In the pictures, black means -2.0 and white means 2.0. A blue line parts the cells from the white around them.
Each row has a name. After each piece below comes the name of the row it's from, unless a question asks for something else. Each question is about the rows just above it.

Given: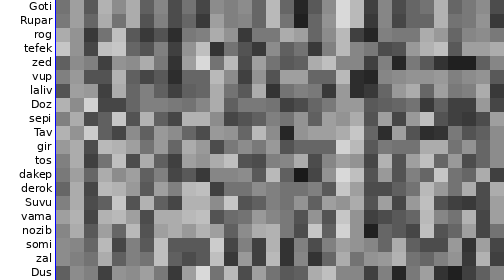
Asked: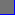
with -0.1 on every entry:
[-0.3]
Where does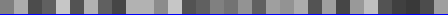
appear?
Suvu
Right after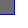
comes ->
[-0.2]
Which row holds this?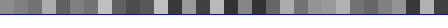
zal
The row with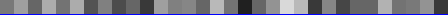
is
Rupar
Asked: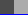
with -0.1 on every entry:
[-0.9  0.6]
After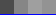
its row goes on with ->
[-0.9  0.8 -0.7  0.5  1.0 -0.4  0.4 -0.8 -0.4  0.2]

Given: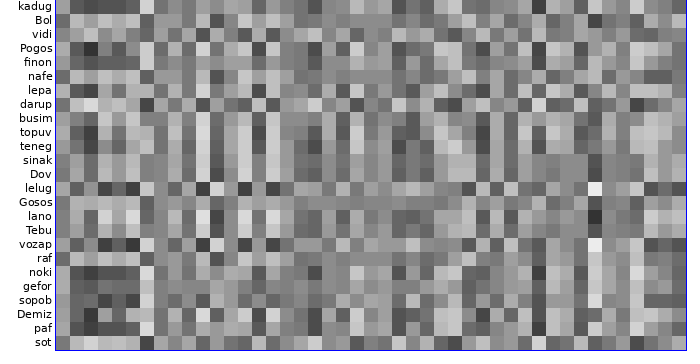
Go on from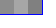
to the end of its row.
[-0.4  0.5 -0.2  0.6 -0.7  0.7  0.0 -0.6  0.7 -0.6  0.2  0.6  1.0  0.1
  0.6 -0.4  0.2  0.0  0.9  0.4  0.7 -0.2 -0.6  0.1  0.9 -0.1  0.5 -0.2
  0.9 -0.1  0.0  0.6  0.4  0.0  0.4 -0.3 -0.4  0.0  0.1]
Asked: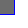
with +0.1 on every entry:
[-0.2]
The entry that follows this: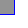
[-0.9]
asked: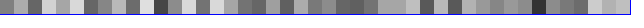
lano
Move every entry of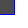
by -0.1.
[-0.9]

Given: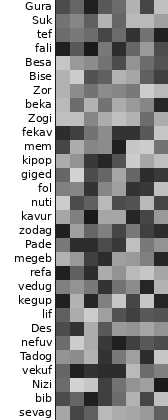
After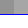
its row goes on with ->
[0.3]
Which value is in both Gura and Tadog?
[0.8]

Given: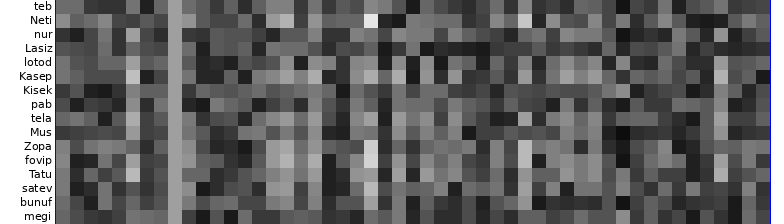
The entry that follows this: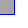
[-0.3]
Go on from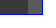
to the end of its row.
[-0.5 -0.6 -1.2 -1.1 -1.4 -0.3 -0.6 -0.1 -1.4 -0.7 -1.3 -1.3 -0.8 -1.4
 -0.9 -1.3 -0.5 -0.5 -1.0 -0.8 -0.3 -0.7 -0.7  0.2 -1.1 -0.5 -1.2 -0.9
 -1.6 -0.7 -1.2 -1.6 -0.3 -0.9]

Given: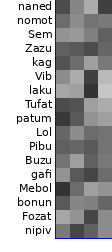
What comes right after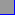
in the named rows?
[0.0]
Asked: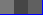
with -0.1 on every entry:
[-0.2 -1.0 -0.6]
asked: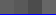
Zazu
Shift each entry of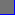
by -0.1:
[-0.3]
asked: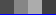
naned

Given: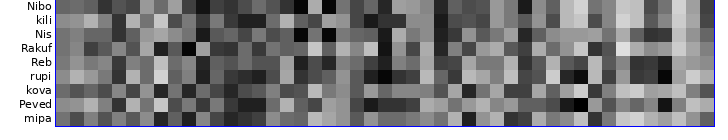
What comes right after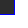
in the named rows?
[-1.5]
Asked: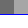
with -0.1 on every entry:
[-0.4  0.5]
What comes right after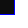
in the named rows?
[0.9]
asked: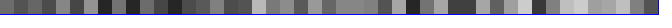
kova

